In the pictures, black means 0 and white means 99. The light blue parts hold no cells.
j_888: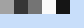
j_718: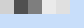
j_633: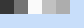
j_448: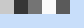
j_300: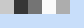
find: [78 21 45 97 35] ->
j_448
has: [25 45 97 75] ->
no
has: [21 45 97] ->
yes
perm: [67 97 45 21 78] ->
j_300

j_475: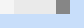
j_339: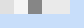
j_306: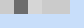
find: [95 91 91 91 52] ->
j_475
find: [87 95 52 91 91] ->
j_339
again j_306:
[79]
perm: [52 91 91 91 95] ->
j_475
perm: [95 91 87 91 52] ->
j_339

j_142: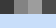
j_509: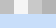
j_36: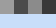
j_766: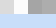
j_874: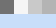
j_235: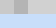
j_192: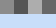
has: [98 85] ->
no
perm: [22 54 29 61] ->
j_36

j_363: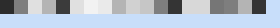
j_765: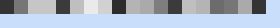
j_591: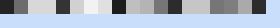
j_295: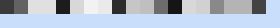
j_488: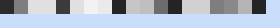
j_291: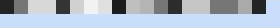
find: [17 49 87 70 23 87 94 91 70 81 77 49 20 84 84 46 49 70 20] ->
j_363
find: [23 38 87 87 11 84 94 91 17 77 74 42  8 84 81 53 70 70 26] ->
j_295

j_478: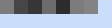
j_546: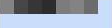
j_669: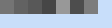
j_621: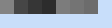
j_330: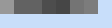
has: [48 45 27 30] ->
no
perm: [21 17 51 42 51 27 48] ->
j_546
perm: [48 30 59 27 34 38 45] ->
j_669
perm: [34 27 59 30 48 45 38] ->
j_669
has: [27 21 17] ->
yes

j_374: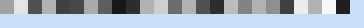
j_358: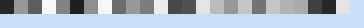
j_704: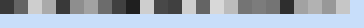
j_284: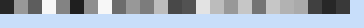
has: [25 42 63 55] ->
no
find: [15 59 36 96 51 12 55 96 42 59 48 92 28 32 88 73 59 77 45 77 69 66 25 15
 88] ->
j_358
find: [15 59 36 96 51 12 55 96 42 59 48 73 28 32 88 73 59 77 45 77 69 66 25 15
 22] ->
j_284

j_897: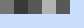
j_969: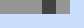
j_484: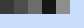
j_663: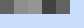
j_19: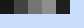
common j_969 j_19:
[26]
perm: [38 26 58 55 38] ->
j_663
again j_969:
[58]

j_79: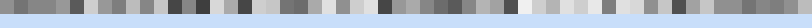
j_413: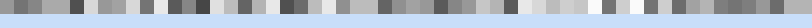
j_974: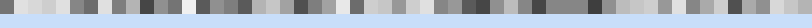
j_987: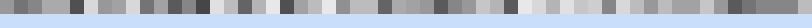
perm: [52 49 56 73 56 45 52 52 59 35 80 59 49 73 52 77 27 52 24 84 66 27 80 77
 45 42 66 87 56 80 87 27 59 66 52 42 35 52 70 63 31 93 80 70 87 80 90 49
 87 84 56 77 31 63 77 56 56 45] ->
j_79
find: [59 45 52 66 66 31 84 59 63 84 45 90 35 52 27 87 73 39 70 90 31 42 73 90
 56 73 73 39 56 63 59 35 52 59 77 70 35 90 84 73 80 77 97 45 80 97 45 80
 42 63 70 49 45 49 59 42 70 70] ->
j_413
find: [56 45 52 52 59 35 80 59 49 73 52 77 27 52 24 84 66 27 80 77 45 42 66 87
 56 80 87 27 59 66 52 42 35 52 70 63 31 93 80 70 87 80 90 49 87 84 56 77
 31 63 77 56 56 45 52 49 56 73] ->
j_79
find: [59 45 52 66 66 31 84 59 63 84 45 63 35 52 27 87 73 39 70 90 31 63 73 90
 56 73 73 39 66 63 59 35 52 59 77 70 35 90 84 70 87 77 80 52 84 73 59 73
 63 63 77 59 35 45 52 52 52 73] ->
j_987
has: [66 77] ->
no
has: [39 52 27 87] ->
no

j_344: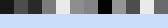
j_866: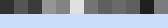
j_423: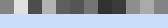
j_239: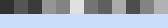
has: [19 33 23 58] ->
yes
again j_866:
[37]
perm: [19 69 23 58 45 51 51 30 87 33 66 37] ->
j_239

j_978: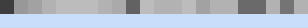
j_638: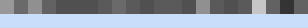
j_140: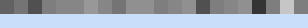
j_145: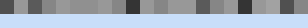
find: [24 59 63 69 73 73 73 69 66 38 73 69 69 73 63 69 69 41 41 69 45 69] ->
j_978
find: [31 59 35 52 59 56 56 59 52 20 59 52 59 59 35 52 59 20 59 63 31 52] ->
j_145

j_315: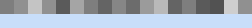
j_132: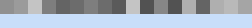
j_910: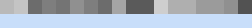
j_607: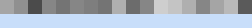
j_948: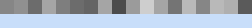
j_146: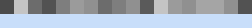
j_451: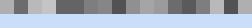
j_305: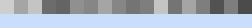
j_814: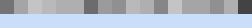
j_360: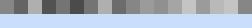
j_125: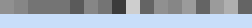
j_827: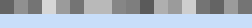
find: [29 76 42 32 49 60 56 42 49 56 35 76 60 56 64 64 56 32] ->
j_146
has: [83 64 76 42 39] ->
no
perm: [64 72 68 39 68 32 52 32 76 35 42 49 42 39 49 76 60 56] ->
j_132
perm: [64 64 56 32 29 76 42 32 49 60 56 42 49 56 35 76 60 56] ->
j_146
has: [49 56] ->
yes

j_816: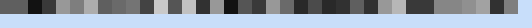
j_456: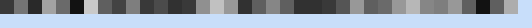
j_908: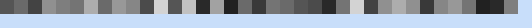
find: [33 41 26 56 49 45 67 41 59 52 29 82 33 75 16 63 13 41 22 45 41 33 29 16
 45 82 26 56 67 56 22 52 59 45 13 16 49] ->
j_908
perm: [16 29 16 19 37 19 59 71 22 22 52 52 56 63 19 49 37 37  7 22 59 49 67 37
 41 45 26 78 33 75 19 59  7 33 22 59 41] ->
j_816
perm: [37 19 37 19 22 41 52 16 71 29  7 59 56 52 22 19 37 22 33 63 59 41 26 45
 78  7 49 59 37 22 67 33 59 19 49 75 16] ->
j_816

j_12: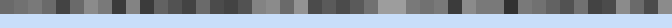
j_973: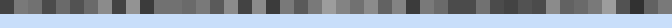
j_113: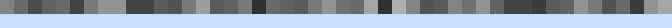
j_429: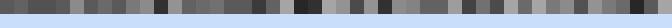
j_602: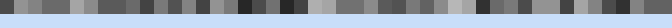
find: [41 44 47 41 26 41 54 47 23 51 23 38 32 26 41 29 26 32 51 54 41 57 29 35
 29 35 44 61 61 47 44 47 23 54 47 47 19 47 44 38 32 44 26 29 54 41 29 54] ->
j_12
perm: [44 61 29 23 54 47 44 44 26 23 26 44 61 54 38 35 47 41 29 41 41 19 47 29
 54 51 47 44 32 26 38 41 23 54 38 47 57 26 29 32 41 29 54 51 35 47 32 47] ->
j_973
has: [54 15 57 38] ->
no
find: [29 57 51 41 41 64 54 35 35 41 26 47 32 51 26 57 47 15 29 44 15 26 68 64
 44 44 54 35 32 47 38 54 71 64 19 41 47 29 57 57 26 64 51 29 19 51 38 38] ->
j_602

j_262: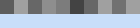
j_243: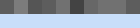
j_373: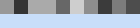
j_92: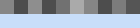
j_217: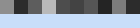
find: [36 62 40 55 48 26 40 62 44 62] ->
j_262
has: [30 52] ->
no

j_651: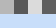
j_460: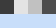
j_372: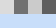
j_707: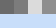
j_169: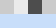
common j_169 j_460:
[30]
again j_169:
[79]

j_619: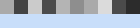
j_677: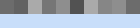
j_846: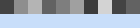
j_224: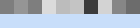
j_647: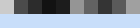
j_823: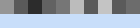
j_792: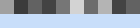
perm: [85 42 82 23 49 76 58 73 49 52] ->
j_224
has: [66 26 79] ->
yes
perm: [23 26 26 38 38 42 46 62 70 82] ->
j_792
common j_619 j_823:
[17]

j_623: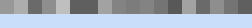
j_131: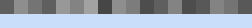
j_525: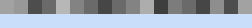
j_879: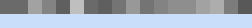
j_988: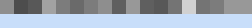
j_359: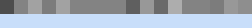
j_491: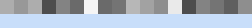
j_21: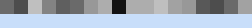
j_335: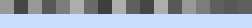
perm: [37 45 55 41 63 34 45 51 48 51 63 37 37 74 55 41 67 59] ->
j_623
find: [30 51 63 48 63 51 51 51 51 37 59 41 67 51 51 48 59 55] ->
j_359
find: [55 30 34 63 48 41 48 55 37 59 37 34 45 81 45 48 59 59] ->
j_988
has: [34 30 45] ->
no
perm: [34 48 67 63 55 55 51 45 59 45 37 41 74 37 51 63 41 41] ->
j_879

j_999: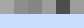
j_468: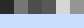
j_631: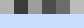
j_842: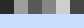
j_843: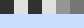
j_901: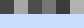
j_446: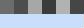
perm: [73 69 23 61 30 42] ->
j_631
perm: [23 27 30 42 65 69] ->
j_446

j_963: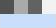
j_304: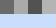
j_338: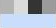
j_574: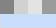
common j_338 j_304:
[70]
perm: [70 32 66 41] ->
j_304
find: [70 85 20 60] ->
j_338
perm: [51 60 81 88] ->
j_574
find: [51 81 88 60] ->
j_574

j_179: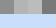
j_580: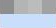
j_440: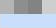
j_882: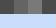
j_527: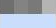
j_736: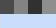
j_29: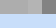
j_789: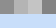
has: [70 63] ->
no
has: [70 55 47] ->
no
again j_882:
[29]
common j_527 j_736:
[51]
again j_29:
[67]
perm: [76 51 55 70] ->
j_789
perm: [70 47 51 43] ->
j_527

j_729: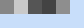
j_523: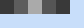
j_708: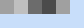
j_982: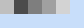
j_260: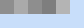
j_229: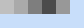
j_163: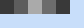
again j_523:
[22]
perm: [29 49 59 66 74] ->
j_229
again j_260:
[55]
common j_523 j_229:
[66]
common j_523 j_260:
[66]
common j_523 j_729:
[33]

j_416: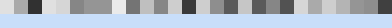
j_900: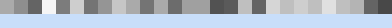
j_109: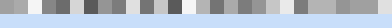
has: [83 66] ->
yes
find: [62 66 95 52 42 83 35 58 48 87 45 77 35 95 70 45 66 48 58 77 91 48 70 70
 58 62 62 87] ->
j_109
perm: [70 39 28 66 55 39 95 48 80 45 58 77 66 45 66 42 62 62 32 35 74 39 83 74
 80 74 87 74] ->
j_900
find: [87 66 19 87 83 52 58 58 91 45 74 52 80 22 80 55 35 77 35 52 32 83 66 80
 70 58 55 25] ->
j_416
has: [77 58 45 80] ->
no

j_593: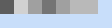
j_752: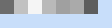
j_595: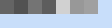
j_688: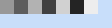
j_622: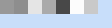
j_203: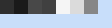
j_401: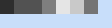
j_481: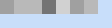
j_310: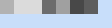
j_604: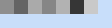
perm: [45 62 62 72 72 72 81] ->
j_481
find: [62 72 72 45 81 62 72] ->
j_481

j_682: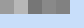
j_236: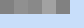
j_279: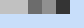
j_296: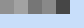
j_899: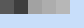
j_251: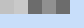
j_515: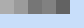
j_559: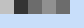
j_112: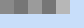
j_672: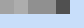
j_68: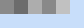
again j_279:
[75]
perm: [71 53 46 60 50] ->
j_682
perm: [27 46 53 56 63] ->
j_296
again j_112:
[46]
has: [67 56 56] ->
yes

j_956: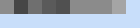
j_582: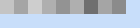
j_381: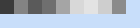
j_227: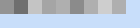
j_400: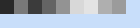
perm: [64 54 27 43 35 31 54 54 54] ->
j_956
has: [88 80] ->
yes
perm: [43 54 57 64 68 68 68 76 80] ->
j_227
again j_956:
[54]
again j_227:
[68]
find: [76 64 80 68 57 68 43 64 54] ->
j_582

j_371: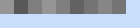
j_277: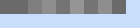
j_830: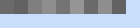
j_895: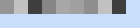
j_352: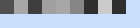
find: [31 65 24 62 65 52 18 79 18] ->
j_352
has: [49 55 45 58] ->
yes

